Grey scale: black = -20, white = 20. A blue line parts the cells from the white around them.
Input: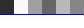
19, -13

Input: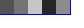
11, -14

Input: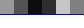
11, -18

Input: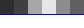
16, -13

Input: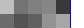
10, -11

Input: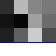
12, -19

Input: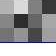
14, -13
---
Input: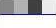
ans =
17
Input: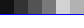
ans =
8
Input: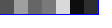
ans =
-13
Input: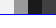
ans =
-10
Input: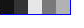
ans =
8
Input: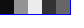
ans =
-4
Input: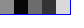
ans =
14
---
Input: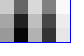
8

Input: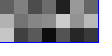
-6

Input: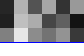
2

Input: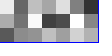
3

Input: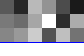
12

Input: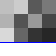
-12

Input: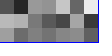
0

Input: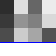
6

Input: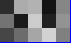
6
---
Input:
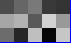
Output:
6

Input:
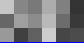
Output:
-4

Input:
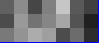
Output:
-8

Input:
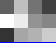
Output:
20

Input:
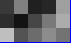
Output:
-13

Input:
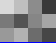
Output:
-1
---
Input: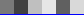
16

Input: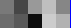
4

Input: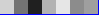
16

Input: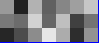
1

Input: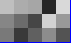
6

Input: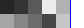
-6
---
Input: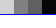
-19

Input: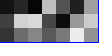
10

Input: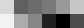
-1

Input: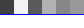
8

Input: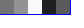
-15

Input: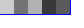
-11

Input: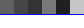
-1

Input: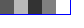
0
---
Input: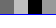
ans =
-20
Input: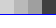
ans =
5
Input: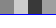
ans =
-11
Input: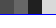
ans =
-15
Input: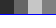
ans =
11
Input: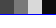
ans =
14
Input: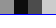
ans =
-8
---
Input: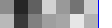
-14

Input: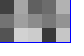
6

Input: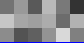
4

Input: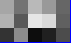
-2

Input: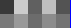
12

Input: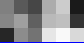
-6
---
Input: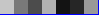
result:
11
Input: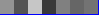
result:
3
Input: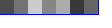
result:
-8
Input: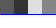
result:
-6
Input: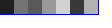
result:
-15
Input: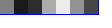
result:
0
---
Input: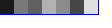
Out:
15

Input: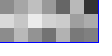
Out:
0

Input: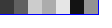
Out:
3

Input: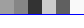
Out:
19

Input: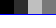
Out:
-1

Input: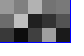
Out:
-16

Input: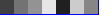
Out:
1
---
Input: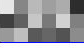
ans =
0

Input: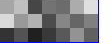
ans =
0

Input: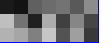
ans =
-9

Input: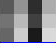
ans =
11

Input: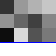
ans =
1

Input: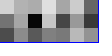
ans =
-11
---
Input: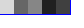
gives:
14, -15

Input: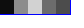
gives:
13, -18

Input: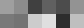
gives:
15, -13

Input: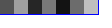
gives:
10, -17

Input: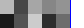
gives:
12, -16

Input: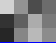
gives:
13, -14

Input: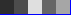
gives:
15, -13

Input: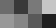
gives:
11, -15

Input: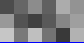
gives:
11, -11
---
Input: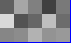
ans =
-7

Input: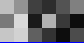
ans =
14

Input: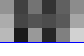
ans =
-9

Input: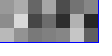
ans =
14

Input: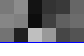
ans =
0

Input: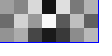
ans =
13
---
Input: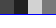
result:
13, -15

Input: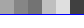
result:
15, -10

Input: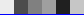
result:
17, -15

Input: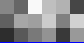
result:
19, -13

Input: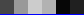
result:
12, -19

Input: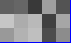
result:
11, -11

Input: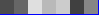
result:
15, -10
